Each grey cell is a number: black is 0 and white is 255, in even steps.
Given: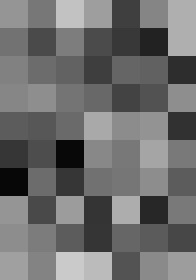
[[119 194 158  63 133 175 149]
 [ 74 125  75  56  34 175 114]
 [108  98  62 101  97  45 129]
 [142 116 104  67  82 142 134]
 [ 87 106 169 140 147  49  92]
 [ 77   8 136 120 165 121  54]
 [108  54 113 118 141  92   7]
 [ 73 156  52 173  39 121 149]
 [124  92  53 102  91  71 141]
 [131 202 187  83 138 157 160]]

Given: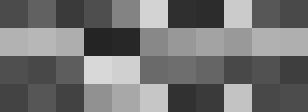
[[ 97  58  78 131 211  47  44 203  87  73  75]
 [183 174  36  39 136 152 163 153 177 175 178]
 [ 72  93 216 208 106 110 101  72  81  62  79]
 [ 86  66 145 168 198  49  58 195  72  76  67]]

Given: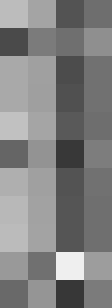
[[164  83 110 188]
 [123 111 143  74]
 [160  76 113 169]
 [159  80 113 169]
 [165  89 110 193]
 [147  56 125 101]
 [160  83 113 175]
 [162  85 111 184]
 [163  85 111 187]
 [112 239 157 153]
 [149  55 123 105]]

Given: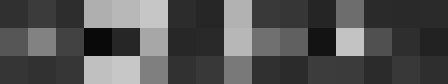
[[ 59  45 175 184 198  44  38 178  57  54  37 109  42  41  42  48]
 [130  66   9  38 167  39  41 183 112  96  19 195  80  46  34  86]
 [ 49  54 192 199 127  49  56 121  48  43  60  59  43  56  46  53]]

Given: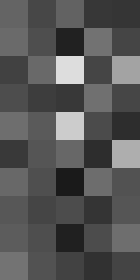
[[ 71  98  55  53 100]
 [ 78  33 114  69 106]
 [105 221  69 163  65]
 [ 61  56 112  70  77]
 [ 90 204  75  45 110]
 [ 85 103  45 174  57]
 [ 79  26 109  82 104]
 [ 69  76  52  85  87]
 [ 78  32  76 110  92]
 [ 82  66  49  68 115]]

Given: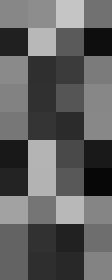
[[141 197 113 135]
 [184  90  14  32]
 [ 47  59 123 138]
 [ 48  85 135 130]
 [ 52  43 136 119]
 [180  73  25  24]
 [179  88   7  35]
 [117 184 133 162]
 [ 49  33 110  99]
 [ 46  40 131  99]]

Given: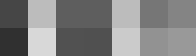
[[188  94  94 188 118 132  70]
 [216  81  80 203 146 153  48]]
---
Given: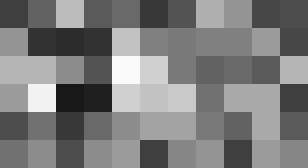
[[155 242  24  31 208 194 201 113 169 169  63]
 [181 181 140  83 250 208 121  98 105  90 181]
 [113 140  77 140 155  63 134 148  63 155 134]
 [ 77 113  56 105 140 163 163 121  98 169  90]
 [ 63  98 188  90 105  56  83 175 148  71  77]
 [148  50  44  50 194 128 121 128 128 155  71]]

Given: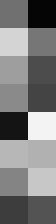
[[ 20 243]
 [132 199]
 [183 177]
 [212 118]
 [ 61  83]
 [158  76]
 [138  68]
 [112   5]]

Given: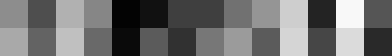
[[169  99 192 105  10  91  49 119 155  91 213  70 219  41]
 [141  78 177 134   3  17  63  63 113 149 206  35 248  85]]

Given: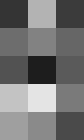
[[195 228 122]
 [ 52 179  59]
 [159 138  74]
 [109 130 102]
 [ 82  29  90]]

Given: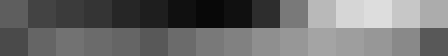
[[ 74 101 114 107 101  88 107 121 129 143 151 164 158 151 137  88]
 [ 94  67  59  52  38  30  16   8  16  45 121 185 214 221 199 172]]

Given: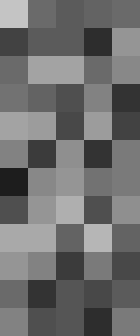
[[169 169  99 182  99]
 [106 163 163 106 136]
 [163 156  72 156  66]
 [ 79 149 175  79 143]
 [ 29 136 149 114 122]
 [149 130  59 122  72]
 [196 106  91  99 106]
 [114  99  79 130  51]
 [ 66  91  91  45 149]
 [130  79  85  45 122]
 [130  59 143  51 122]
 [106  51  85  72  91]]

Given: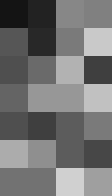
[[100 151 151 193]
 [172 143  92  71]
 [114 114 208 159]
 [ 79 106 178  63]
 [ 79  63  92 122]
 [ 86  40 122 201]
 [ 20  34 135 128]]

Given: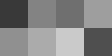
[[144 171 202  79]
 [ 57 131 111 158]]
